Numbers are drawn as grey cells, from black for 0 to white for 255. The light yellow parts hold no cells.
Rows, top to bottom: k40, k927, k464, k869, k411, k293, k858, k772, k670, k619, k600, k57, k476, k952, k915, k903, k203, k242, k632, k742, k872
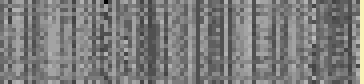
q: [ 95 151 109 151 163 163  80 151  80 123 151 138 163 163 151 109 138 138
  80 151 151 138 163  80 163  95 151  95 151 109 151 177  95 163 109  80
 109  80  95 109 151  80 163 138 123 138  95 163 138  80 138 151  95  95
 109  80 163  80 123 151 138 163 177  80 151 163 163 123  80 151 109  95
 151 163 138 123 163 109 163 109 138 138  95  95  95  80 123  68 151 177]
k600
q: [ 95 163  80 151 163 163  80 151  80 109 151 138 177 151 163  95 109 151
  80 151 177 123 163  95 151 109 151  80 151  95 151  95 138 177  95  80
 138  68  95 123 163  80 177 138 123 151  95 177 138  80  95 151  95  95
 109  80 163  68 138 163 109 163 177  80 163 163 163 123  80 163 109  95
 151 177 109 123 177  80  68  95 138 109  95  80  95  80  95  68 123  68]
k203

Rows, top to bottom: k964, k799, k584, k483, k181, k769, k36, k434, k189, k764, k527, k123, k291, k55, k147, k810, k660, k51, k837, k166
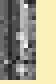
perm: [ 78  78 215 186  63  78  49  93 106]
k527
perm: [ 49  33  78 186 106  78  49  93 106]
k964
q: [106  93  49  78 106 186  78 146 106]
k837
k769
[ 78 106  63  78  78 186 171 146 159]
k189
[106  93  49  78 159 215 171 121 146]
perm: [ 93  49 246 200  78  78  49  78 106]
k123

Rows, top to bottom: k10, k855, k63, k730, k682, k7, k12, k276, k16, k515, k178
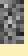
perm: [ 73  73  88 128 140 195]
k7
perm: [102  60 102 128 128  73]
k276
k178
[ 73 128 102 128  88  88]
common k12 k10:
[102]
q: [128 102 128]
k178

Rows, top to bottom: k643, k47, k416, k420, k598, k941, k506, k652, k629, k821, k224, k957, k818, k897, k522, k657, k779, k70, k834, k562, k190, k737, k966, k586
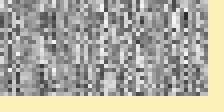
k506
[ 88 145  88 203 102 203 117 145 159 145  88  88 145  74 159 188 117 159
 145 117 188 159 102 132 102 188 231 159 188 173 102 218 102 159 173 132
 159 173 132 145 145 102 173 231 231 117  74 173 117 218 145 145]
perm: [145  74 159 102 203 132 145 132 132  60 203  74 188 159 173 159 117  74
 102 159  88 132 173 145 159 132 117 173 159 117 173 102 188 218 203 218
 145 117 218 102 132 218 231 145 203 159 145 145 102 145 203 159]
k190
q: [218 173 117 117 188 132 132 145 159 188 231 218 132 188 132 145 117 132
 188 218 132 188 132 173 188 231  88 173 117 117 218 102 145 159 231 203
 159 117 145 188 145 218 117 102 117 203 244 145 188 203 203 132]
k657
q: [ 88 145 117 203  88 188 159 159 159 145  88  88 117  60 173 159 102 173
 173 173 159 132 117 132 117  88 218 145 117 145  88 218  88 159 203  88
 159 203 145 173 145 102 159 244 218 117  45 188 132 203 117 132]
k598
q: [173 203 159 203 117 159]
k897
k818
[203 173  88 173 173 159 132 132 173 188 231 159 117  88 132 145 102 132
 188 218 145 203 102 159 159 244 117 173 132 117 203 173 117 117 231 159
 145 132 145 188 159 188 117 203 145 203 218 159 188 231 188 117]
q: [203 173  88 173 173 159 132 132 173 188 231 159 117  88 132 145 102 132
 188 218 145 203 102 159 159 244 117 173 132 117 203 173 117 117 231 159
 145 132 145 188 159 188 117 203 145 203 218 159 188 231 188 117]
k818

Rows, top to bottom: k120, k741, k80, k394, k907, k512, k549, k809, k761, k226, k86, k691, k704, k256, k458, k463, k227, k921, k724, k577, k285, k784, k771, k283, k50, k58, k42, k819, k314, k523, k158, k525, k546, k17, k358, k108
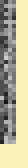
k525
[ 78  94 163 133]
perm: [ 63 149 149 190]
k227
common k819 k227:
[149]
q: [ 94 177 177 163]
k512
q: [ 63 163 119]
k226

